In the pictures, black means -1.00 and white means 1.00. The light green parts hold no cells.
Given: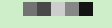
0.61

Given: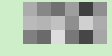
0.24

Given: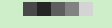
-0.26

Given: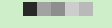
0.11

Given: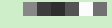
-0.34

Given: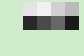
0.89

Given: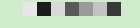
0.21
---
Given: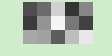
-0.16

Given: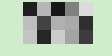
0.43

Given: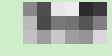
-0.38

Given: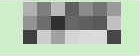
-0.02

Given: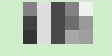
0.73

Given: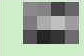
0.03

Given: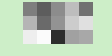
-0.27

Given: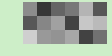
-0.58
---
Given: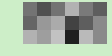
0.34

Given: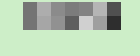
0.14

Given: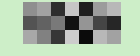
-0.05

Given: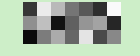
-0.86

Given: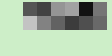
-0.23

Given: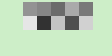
0.53
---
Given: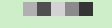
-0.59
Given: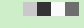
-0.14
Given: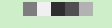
0.40
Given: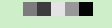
-0.97
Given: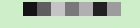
0.22
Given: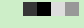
0.19
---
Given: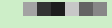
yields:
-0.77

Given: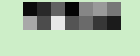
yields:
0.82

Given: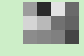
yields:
0.00

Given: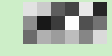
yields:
0.22

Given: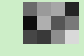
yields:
0.11

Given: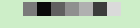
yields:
-0.25
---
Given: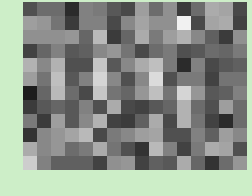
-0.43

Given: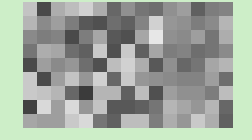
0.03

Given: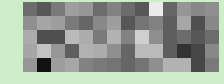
0.12

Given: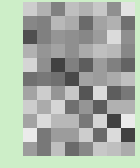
0.78

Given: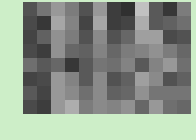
-0.03

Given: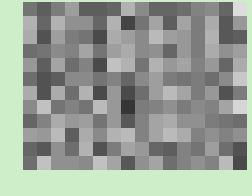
0.73

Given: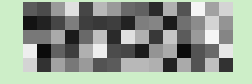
0.66

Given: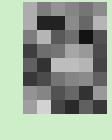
0.09

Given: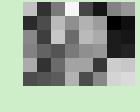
0.18
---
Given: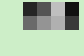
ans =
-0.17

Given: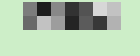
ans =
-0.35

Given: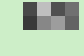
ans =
-0.55

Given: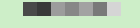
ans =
0.27

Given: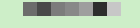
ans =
0.24

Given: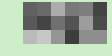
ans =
-0.01
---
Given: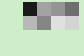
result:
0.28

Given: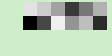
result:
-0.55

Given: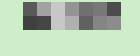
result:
-0.12

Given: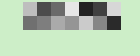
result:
-0.73

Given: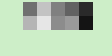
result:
0.00

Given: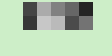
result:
0.01
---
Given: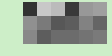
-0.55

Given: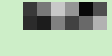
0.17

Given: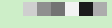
0.90

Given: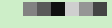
0.62

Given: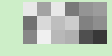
-0.05

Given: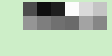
0.98

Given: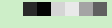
0.83
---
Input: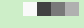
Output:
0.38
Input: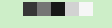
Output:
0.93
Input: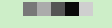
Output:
0.62
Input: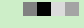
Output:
0.29
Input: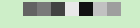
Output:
0.24
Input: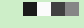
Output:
0.05
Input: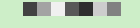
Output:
0.01
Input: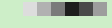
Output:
0.23
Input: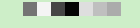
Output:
0.34
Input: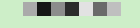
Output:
0.50
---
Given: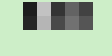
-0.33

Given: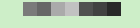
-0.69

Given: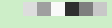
0.57

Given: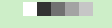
0.55

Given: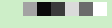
1.00

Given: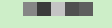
-0.26
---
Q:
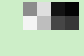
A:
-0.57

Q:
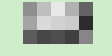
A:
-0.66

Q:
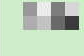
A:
-0.54

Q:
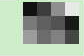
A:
-0.80

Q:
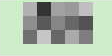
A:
-0.36

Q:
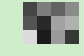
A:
0.39

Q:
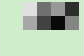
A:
0.04

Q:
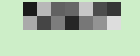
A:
0.73

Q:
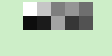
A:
-0.36
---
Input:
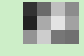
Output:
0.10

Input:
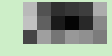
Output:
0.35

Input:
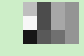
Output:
0.16

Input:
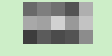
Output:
0.37

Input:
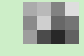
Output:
0.74

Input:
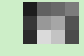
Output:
-0.03

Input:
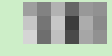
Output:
0.14
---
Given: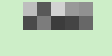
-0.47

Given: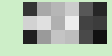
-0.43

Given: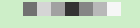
0.44

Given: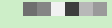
0.44

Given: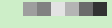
-0.16

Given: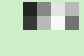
0.95

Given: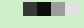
0.22

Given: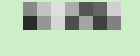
-0.50

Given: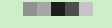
-0.39

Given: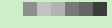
-0.21
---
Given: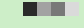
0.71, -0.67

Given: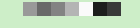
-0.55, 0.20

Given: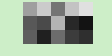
0.76, -0.26

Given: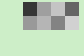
-0.21, 0.20

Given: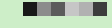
-0.53, -0.81

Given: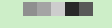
-0.31, 0.12

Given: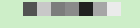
0.84, -0.36

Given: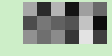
-0.18, 0.14

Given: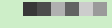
0.21, -0.57
